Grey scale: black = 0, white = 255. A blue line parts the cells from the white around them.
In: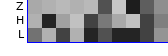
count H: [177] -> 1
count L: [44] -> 0
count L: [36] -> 3
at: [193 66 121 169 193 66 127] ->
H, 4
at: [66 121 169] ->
H, 5
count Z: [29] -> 1
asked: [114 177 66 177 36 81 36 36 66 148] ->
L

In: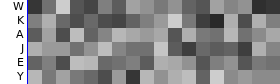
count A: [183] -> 2
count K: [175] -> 3

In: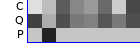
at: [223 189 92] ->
C, 1
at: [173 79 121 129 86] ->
Q, 2
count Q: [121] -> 2
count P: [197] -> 7
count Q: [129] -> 1
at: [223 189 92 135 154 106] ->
C, 1
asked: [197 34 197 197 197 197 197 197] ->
P

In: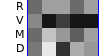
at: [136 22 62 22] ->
V, 1
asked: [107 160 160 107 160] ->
R
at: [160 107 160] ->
R, 3
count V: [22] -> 3
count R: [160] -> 3
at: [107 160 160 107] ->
R, 1

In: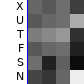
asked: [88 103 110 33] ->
F
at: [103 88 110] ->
X, 1
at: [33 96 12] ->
S, 2
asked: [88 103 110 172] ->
U

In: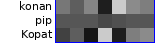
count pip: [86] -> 5
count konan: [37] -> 0
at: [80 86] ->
pip, 5
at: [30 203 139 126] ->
konan, 4

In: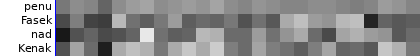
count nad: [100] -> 3
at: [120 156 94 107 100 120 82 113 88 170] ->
Fasek, 8

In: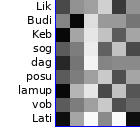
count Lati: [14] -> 2
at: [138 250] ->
Lati, 4
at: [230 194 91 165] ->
Keb, 3
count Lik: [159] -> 1

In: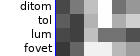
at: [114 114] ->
lum, 4
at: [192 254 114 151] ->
ditom, 3
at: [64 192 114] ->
lum, 2
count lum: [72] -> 1
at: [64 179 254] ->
tol, 2
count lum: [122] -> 0

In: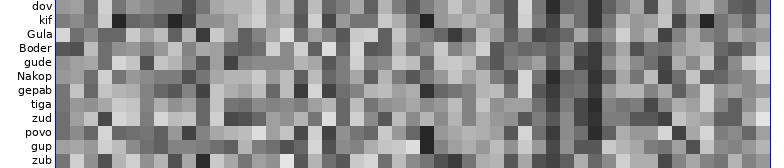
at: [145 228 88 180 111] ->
zub, 16
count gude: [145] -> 2
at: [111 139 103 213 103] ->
povo, 1
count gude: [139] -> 9
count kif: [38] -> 4
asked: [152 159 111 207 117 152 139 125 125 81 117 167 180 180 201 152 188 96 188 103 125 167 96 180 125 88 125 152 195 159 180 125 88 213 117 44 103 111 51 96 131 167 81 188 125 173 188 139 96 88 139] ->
dov

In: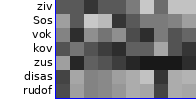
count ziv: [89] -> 4
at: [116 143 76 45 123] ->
vok, 4
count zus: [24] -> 3
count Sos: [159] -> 2
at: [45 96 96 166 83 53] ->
kov, 5
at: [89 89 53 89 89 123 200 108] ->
ziv, 1
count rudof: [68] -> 1

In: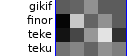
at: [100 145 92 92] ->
gikif, 2
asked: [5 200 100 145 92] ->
finor
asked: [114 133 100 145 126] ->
teku
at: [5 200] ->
finor, 1
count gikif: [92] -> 3
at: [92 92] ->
gikif, 4

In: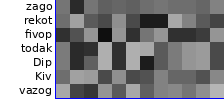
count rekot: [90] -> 2
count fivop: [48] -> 4
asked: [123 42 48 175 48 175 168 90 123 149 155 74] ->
todak

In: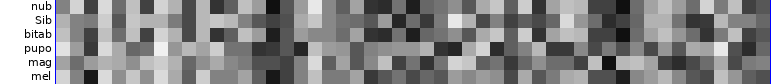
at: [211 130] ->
mel, 1
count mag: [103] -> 2
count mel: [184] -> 1
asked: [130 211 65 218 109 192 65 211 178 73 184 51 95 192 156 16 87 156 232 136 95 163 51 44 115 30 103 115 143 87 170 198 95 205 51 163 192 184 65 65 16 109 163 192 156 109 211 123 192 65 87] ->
nub
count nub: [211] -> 3

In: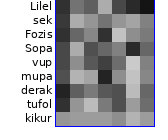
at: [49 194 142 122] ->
Fozis, 4
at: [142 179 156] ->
kikur, 5
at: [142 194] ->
mupa, 5

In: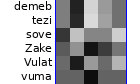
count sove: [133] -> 2
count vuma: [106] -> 0

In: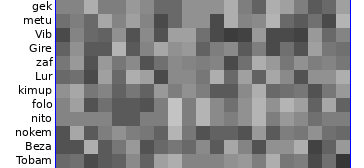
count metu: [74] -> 3
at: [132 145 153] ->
Tobam, 12
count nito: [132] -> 4
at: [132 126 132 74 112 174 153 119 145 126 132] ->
zaf, 10

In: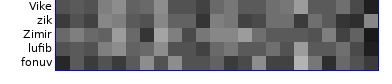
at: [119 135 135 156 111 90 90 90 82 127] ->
Zimir, 11
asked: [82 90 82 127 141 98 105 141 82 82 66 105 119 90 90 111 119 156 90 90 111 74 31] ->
Vike
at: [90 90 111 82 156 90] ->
lufib, 14
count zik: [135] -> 3
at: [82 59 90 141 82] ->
fonuv, 4
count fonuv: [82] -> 5
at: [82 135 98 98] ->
zik, 7

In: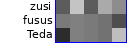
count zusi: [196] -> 1
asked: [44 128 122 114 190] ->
Teda
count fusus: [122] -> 2

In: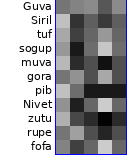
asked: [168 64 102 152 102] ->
tuf
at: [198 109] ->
sogup, 4
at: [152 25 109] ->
sogup, 1
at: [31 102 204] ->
Nivet, 2

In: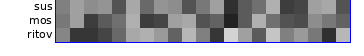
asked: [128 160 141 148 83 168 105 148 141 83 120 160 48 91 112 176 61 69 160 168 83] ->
sus
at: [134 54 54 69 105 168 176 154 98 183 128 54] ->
ritov, 1
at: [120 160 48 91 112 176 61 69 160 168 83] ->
sus, 11

